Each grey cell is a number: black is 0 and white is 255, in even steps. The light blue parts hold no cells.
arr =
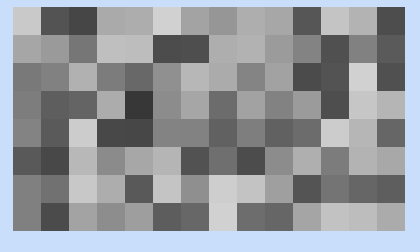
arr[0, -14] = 201
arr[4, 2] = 204
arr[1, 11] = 80
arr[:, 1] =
[83, 154, 129, 94, 90, 72, 113, 75]
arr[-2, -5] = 159
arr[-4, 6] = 130
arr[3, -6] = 162
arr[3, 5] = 140
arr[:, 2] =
[70, 118, 177, 100, 204, 184, 200, 163]
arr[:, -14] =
[201, 166, 121, 125, 131, 89, 128, 128]
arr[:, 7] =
[150, 174, 171, 108, 97, 111, 206, 209]
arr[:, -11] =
[170, 191, 124, 172, 72, 139, 173, 141]
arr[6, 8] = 195
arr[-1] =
[128, 75, 163, 141, 158, 93, 103, 209, 109, 102, 165, 194, 189, 171]
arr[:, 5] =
[209, 76, 144, 140, 131, 181, 196, 93]
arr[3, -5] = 130
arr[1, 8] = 178
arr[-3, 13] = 168
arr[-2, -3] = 116
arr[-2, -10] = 89
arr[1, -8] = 78
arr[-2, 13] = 94
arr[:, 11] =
[196, 80, 83, 78, 204, 124, 116, 194]
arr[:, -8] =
[163, 78, 183, 166, 130, 82, 143, 103]
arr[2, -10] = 104

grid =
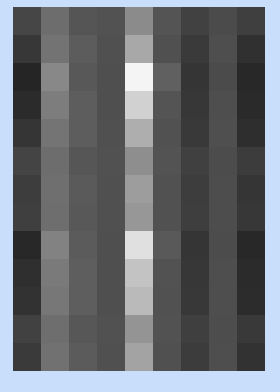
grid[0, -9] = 70
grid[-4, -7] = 94
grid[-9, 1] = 116
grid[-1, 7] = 78
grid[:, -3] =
[65, 58, 53, 55, 57, 64, 61, 62, 53, 55, 56, 63, 60]
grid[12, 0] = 58
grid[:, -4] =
[84, 80, 96, 84, 81, 83, 81, 81, 89, 82, 81, 82, 80]
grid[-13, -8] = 109
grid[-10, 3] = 79
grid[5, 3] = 81
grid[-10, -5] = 209
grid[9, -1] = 43
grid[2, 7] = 75
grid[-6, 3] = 80
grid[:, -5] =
[139, 168, 244, 209, 174, 142, 157, 151, 224, 195, 186, 148, 163]
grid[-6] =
[63, 110, 88, 80, 151, 81, 62, 77, 55]
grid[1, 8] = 48
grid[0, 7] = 75
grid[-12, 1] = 115
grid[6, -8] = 111
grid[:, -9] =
[70, 55, 37, 43, 53, 68, 61, 63, 40, 47, 50, 65, 58]
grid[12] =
[58, 113, 91, 80, 163, 80, 60, 78, 50]
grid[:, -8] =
[109, 115, 136, 125, 116, 109, 111, 110, 130, 122, 119, 110, 113]
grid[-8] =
[68, 109, 86, 81, 142, 83, 64, 76, 60]
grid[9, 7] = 78
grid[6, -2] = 77
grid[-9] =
[53, 116, 93, 80, 174, 81, 57, 79, 46]
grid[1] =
[55, 115, 92, 80, 168, 80, 58, 78, 48]
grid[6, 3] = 80

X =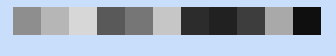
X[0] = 142
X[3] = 89
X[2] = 215
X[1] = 182

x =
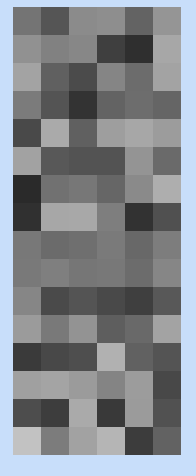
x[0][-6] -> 116
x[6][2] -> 119
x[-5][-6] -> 155
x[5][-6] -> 162
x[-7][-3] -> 120
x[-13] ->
[123, 84, 51, 99, 109, 101]
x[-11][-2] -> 148
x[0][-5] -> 85
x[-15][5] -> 167
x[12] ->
[58, 72, 78, 177, 97, 84]
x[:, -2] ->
[99, 47, 108, 109, 167, 148, 138, 50, 104, 108, 63, 105, 97, 156, 155, 60]
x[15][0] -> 194
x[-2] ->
[77, 61, 170, 57, 155, 81]
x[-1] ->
[194, 124, 162, 181, 60, 98]
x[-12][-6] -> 73
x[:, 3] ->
[142, 63, 133, 99, 158, 83, 102, 126, 122, 120, 73, 94, 177, 132, 57, 181]
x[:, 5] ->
[149, 167, 163, 101, 156, 106, 174, 80, 125, 134, 88, 163, 84, 72, 81, 98]
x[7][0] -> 48
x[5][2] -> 83
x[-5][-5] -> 121
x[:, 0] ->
[116, 145, 163, 123, 73, 162, 42, 48, 120, 121, 134, 155, 58, 160, 77, 194]
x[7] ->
[48, 167, 168, 126, 50, 80]
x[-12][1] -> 170
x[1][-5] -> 129

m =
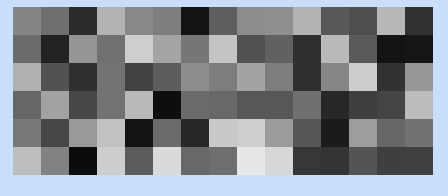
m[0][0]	133
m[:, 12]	[79, 89, 205, 63, 157, 84]
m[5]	[189, 130, 12, 205, 92, 218, 104, 110, 231, 215, 55, 51, 84, 63, 64]
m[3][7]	104
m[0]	[133, 110, 43, 178, 136, 126, 19, 94, 140, 143, 178, 88, 79, 183, 49]
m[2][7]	125
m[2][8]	163
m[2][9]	125
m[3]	[102, 162, 71, 115, 185, 14, 107, 104, 87, 87, 112, 39, 63, 68, 188]
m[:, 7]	[94, 196, 125, 104, 201, 110]
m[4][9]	155
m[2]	[177, 82, 47, 115, 66, 92, 141, 125, 163, 125, 47, 134, 205, 50, 151]
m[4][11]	27
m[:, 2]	[43, 149, 47, 71, 153, 12]
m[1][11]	185
